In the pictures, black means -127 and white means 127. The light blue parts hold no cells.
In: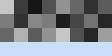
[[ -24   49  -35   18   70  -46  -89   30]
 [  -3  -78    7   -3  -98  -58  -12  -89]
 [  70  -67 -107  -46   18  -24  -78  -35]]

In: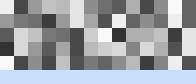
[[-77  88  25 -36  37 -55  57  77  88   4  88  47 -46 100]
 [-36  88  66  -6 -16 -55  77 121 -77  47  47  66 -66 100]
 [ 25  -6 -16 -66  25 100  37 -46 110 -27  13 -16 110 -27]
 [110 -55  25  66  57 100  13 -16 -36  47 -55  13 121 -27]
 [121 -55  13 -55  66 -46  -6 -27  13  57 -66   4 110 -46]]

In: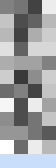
[[-19   1 -61  68]
 [  1 -10 -61 108]
 [ 13 -50 -10  68]
 [ 22  22 -10 -38]
 [ 45  34  34   1]
 [ 56 -61  45  77]
 [ 68 -50 -29  56]
 [ 77 -70  13  77]
 [ 96 -29  87  87]
 [118 -50 108  34]
 [127 -19 108  56]]

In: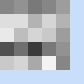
[[-47 -15 -69  -6  18]
 [  6  18  -6   6  29]
 [ 73  85  41 115   6]
 [ 94  94  51  85  51]
 [105  61  85  73  29]]

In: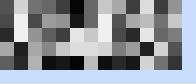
[[ -86  111   19  -33  -65  101   71  111  -54  -86  101  -24   -2]
 [ -54  111  -54   28   19 -104  -24  111  -44   40   59  -13   71]
 [ -44   83  -13  -24  -65 -122  -24   71   40  -65   92  -65   19]
 [ -33  -86   50 -113 -104 -122   59 -113  -86 -104   83  -13  -75]
 [  40  -95   40    7   71   92   92   83   -2   28  -95   83  -44]]

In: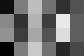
[[-125   -2   73  -13  -89  -55]
 [-113   -2   61  -13  -78  -45]
 [   8  -78   50  -66  104  -33]
 [  18  -66   39  -45   93  -33]]

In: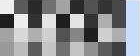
[[-96 110 -76  99 -96  99 -76  47 -55]
 [ 25  59 -36  69 -15  69  16 -36 -64]
 [ 35  88  47  79 -45   6 -96  79  47]
 [110 -36 -86 -15  35 -86 -45 -76 -55]]

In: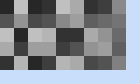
[[-88  64 -88 -77  64  42 -77 -65   9]
 [-77  53 -88 -65  53  42 -54 -44   0]
 [-44  19 -54 -44   9  30 -32 -21 -11]
 [ 42 -65  30  30 -65 -44  19  30 -32]
 [ 64 -88  64  53 -77 -77  42  19 -21]]
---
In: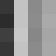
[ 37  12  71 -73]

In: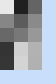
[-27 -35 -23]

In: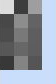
[ 30  13 -51]

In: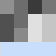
[-9 96  9]

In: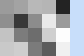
[-92 105 -18  78]

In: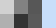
[-40 -76]

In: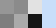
[98 42]
